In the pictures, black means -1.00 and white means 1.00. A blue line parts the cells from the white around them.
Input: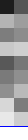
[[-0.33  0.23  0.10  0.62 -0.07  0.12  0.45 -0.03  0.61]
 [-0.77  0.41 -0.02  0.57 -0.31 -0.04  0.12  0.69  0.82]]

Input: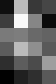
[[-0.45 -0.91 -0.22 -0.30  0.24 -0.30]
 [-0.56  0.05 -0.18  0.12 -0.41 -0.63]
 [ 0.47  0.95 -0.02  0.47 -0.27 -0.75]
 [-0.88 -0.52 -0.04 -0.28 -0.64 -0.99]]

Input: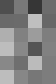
[[-0.15 -0.19 -0.01  0.01 -0.02 -0.02]
 [-0.58  0.50  0.22 -0.34  0.47 -0.07]
 [-0.05 -0.16  0.01  0.07 -0.13  0.06]
 [-0.38 -0.17  0.37  0.48  0.07  0.48]]

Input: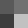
[[-0.11  0.51]
 [-0.30 -0.52]]

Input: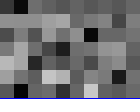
[[-0.20 -0.01 -0.10 -0.22 -0.32 -0.11 -0.18]
 [-0.32 -0.45 -0.19  0.19  0.09 -0.80 -0.30]
 [-0.25  0.03 -0.19  0.15 -0.01 -0.04 -0.24]
 [-0.32 -0.05 -0.94 -0.10 -0.42  0.04  0.56]
 [-0.22 -0.18  0.12 -0.14 -0.18 -0.29 -0.20]
 [-0.33  0.30 -0.12 -0.77 -0.39  0.40 -0.62]
 [-0.25  0.25  0.19 -0.45 -0.23  0.54 -0.15]
 [-0.14  0.12 -0.36 -0.14 -0.70 -0.27 -0.21]
 [-0.92  0.12 -0.02  0.30  0.30 -0.10 -0.96]
 [-0.57  0.13 -0.40 -0.05  0.44  0.25 -0.31]]

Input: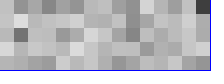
[[-0.51  0.36  0.35  0.63  0.17]
 [ 0.51  0.62  0.56  0.55  0.29]
 [ 0.24  0.47  0.47  0.34  0.56]
 [ 0.42  0.53  0.35  0.39  0.42]
 [ 0.66  0.30  0.49  0.21  0.48]
 [ 0.14  0.12  0.05  0.49  0.29]
 [ 0.25  0.51  0.29  0.50  0.18]
 [ 0.50  0.39  0.55  0.42  0.38]
 [ 0.45  0.41  0.68  0.55  0.55]
 [ 0.16  0.63  0.35  0.72  0.45]
 [ 0.26  0.55  0.20  0.45  0.60]
 [ 0.06  0.51  0.48  0.52  0.22]
 [ 0.31  0.45  0.50  0.57  0.28]
 [ 0.15  0.73 -0.10  0.43  0.37]
 [ 0.51  0.54  0.45  0.69  0.42]]

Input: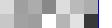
[[ 0.36 -0.56]
 [ 0.46  0.77]
 [ 0.73  0.42]
 [ 0.07  0.99]
 [ 0.35  0.24]
 [ 0.25  0.27]
 [ 0.71  0.56]]
